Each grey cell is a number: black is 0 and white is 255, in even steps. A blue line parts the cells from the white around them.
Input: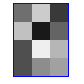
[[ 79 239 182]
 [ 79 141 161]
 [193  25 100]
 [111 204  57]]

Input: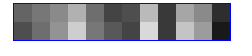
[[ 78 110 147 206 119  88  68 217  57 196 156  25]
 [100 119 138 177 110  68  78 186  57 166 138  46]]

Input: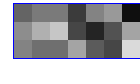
[[141 176 198  70  36  82 164]
 [100 122 122  59 131 153  15]
 [131 111 111 164  91  70 218]]

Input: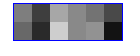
[[104  42 206 137 146  19]
 [126  62 167 137 115  73]]

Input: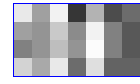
[[233 160 242  54 179  76 108]
 [211 169 233 108 223  99  99]
 [160 148 201 139 242 129  88]
 [129 148 190 148 252 129  88]]

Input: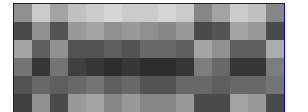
[[144 203 163 193 203 213 203 203 213 203 134 163 203 193 134]
 [163  94 144  83  83  94  83 104 104  94 163 144  94  94 172]
 [116  55 116  64  55  45  55  45  45  55 125 104  55  55 125]
 [ 83 104  94 104 116  94 104  83  83 104 104  94 104 104 116]
 [ 74 144  83 153 163 144 153 144 134 153  74  83 163 153  74]
 [ 64 144  74 153 163 134 153 134 134 153  74  74 163 153  74]]

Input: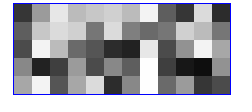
[[ 54 155 231 187 199 208 187 243  94  54 219  44]
 [ 94 199 219 208 118 219 127 106 118 208 187 118]
 [ 75 243 187 106  85  44  34 231  75 146 243 167]
 [167 243  85 167 219  44 136 254 106 155  54  75]
 [136  34  63 155  75 136  94 254  63  23  14 146]]

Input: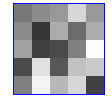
[[129 244 184 215  65]
 [140  53 172 107 172]
 [119 140 152 215 152]
 [ 75 225  87 194 203]
 [162  65  75 129 253]]

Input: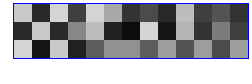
[[201  41 212  63 212 169  51  75  41 189  63  84  51]
 [212  21 201  32  93 145 145  93 157  84 157  75 157]
 [ 41 201  41 135 189  32  12 212  21 180  51 124  63]]
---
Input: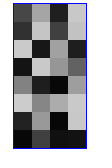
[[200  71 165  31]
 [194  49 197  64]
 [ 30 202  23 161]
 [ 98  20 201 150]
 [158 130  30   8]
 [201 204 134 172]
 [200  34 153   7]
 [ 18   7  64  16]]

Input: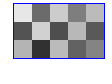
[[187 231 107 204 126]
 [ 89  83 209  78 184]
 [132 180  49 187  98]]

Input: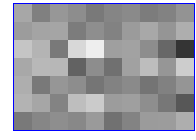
[[147 167 128 151 141 121 133 138 124 130]
 [174 156 164 165 124 142 130 155 168 149]
 [ 52 197 180 121 216 238 159 162 141 103]
 [205 168 184 183  98 141 112 161 189 150]
 [149 174 121 150 141 117 130 138 116 129]
 [ 87 179 166 131 190 203 156 159 142 119]
 [174 121 134 142 136 154 113 131 155 156]]

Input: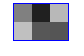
[[184 128  32]
 [ 85 192  87]]

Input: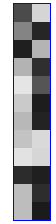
[[213  75]
 [ 38 132]
 [180  31]
 [ 47 179]
 [ 85 229]
 [ 29 202]
 [ 35 184]
 [217 195]
 [214 226]
 [ 31  44]
 [ 45 189]
 [ 27 189]]

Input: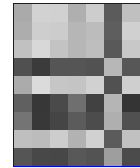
[[192 170 210 209 175 205  91]
 [208 173 206 204 182 188  94]
 [200 193 216 195 182 190  89]
 [ 87  80  59  85  85  82 183]
 [207 171 219 198 196 209  81]
 [ 52  96  55  74 111  65 181]
 [ 80 116  56  69  91  76 175]
 [193 191 188 205 178 209  91]
 [ 75  85  72  71  88  83 158]]
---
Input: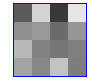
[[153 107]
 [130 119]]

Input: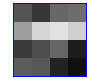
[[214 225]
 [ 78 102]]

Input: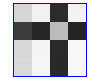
[[ 39 187]
 [244  42]]

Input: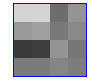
[[159 120]
 [ 63 148]]

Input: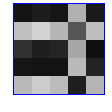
[[210 182]
 [ 31  37]]

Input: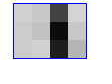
[[194  12]
 [209  29]]
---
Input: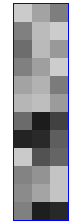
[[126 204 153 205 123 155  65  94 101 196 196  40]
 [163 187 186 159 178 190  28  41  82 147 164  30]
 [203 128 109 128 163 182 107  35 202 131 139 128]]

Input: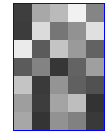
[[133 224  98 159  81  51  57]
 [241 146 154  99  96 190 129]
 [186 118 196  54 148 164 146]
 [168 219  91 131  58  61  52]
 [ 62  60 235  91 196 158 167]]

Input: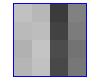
[[129 124 115 119]
 [ 59  66  76  72]
 [183 189 196 193]
 [193 186 177 181]]

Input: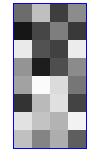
[[140  57 236 139 118  67 242  94]
 [ 62 126  65  78 219 224 179 173]
 [191  70  82  29 251 186 195 132]
 [108  22 234 148 162  51 226 192]]

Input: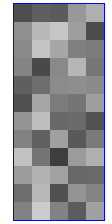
[[176  76 124 118 138 158  82 122 175 106 132 160]
 [152 158 128 181 142 117 107  89 155 104 147  92]
 [ 91 197 166 137 139 124 105 160  62 161  81 130]
 [ 95 184 195  73 110 165 190  97 117 177 184 204]
 [ 78 143 137 132  95  81 148 129 193 155 110 129]]

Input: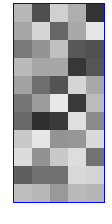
[[ 51 230  81  85 168 188 139 217 115 212 182]
 [175 169  88  55 213  58 223 151 221 217 185]
 [208 102 192 167  83 233  58 147 201 113 153]
 [ 79 214 148 166 110 156  47 230 146 113 184]
 [184 166 121 186 162 118 104 201 220  95 189]]

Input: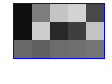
[[ 72 195 117]
 [211  63 111]
 [196  40 108]
 [125 205  96]
 [ 15  15 105]]

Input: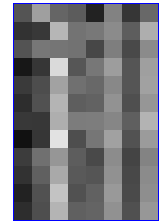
[[104 174 139 159 161 150 179 155 131 139 142 151]
 [ 54  93  73  85  85  79  95  82  68  72  74  80]
 [130 139 126 157 136 146 134 161 140 145 153 145]
 [ 34 120  71 119 104  98 125 118  73  85  97 100]
 [ 92 115 114  86 112  94 124  78  93  89  81  96]
 [101 182 117 218 162 180 174 226 150 169 195 180]
 [159  56 119  54  77  81  55  54 112  96  81  78]
 [ 84  50  83  23  58  45  56  17  60  50  34  45]]

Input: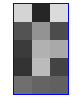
[[219  76 169  67  96]
 [ 38 147 177 187 100]
 [212  83  59  51 111]]
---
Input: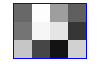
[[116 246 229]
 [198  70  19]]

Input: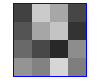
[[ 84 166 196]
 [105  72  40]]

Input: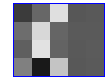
[[109 216 101]
 [ 95 226  99]]

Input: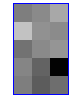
[[194 145 139]
 [114 138 149]]

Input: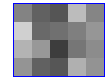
[[208 105 112]
 [179 152  61]]

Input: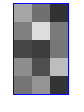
[[128 221 122]
 [ 70  61 119]]

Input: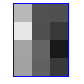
[[231  79  56]
 [163 100  24]]

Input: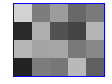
[[ 42 174  82]
 [182 163 165]]

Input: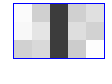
[[248 229  60]
 [209 217  60]]
